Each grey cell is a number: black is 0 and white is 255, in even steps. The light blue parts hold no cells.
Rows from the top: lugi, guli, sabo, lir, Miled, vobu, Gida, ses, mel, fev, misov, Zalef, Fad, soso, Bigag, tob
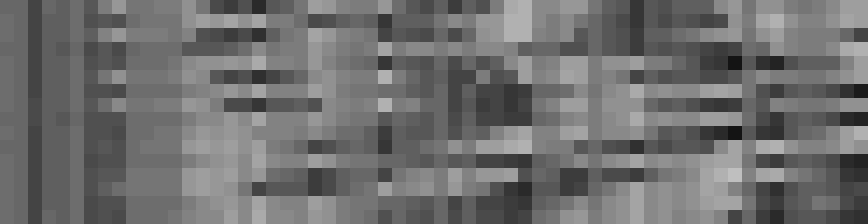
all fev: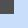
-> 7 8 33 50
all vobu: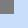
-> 13 26 27 29 35 43 56 57
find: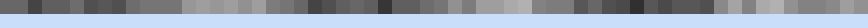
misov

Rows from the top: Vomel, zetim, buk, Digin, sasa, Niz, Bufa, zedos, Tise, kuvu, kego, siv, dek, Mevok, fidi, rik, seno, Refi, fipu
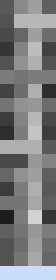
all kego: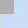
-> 1 2 3
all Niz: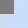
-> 1 3 4
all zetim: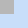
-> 2 3 4

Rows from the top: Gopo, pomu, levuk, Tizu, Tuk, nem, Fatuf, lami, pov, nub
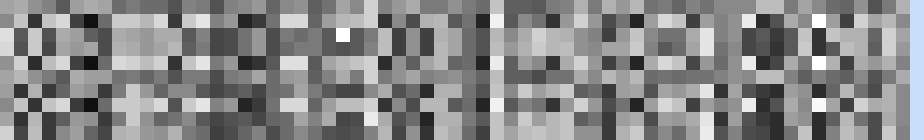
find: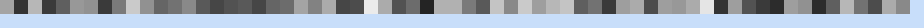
pov
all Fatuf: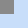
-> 13 14 27 37 65
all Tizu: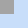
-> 5 7 12 33 44 45 50
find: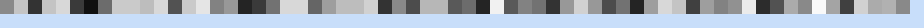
lami
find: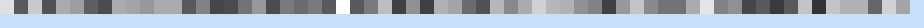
levuk
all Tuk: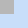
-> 25 32
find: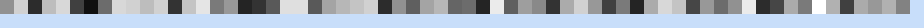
Tuk

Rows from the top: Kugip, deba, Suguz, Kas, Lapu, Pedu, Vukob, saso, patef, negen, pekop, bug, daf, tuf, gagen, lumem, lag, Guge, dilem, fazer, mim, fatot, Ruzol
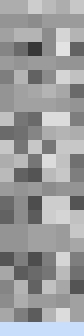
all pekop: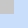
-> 1 3 5 6
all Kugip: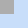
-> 1 2 5
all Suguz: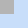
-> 2 3 6
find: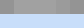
saso

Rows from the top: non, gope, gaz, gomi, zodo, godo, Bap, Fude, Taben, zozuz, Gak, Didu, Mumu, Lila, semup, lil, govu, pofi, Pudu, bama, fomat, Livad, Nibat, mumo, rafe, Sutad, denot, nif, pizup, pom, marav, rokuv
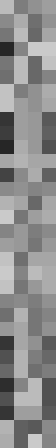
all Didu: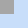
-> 1 3 4
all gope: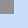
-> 4
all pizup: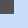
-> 1 4
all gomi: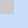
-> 3 4
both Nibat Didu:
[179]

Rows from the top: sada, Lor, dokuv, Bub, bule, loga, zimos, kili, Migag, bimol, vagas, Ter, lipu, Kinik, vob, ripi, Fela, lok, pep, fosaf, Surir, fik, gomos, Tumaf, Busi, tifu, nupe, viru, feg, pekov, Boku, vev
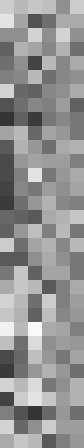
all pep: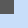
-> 1 2
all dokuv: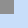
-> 1 2 4 6
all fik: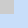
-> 4
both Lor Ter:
[164]

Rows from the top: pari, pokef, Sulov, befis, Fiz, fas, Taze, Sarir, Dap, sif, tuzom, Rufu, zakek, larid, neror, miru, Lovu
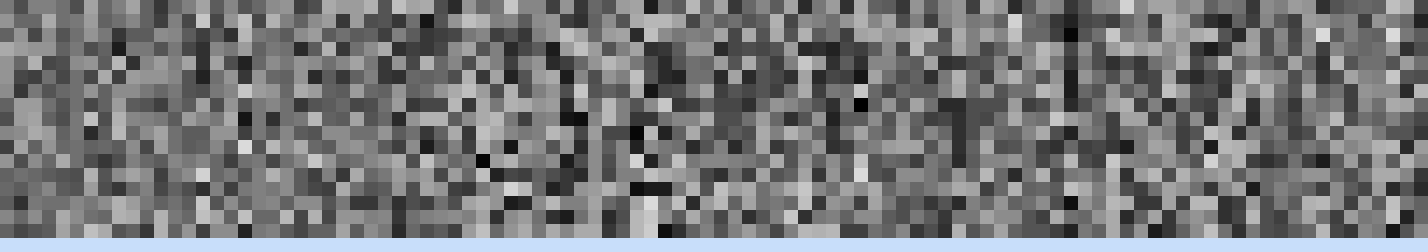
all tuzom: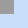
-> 12 38 64 84 102
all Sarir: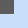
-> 10 14 24
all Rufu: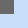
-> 4 11 16 25 33 55 64 68 76
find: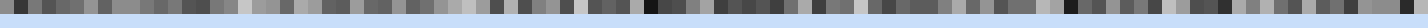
Taze
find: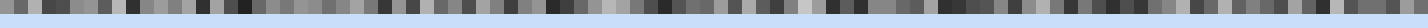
Fiz
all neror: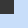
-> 26 27 59 67 82 83
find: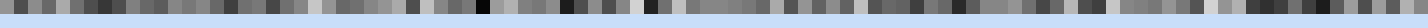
Rufu

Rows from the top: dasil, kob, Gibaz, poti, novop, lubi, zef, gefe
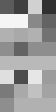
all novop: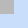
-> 1 2 3 4
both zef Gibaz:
[169]
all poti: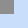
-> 1 3 4
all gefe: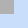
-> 2 3 4
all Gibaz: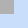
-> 1 3
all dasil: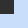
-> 4
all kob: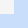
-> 1 2

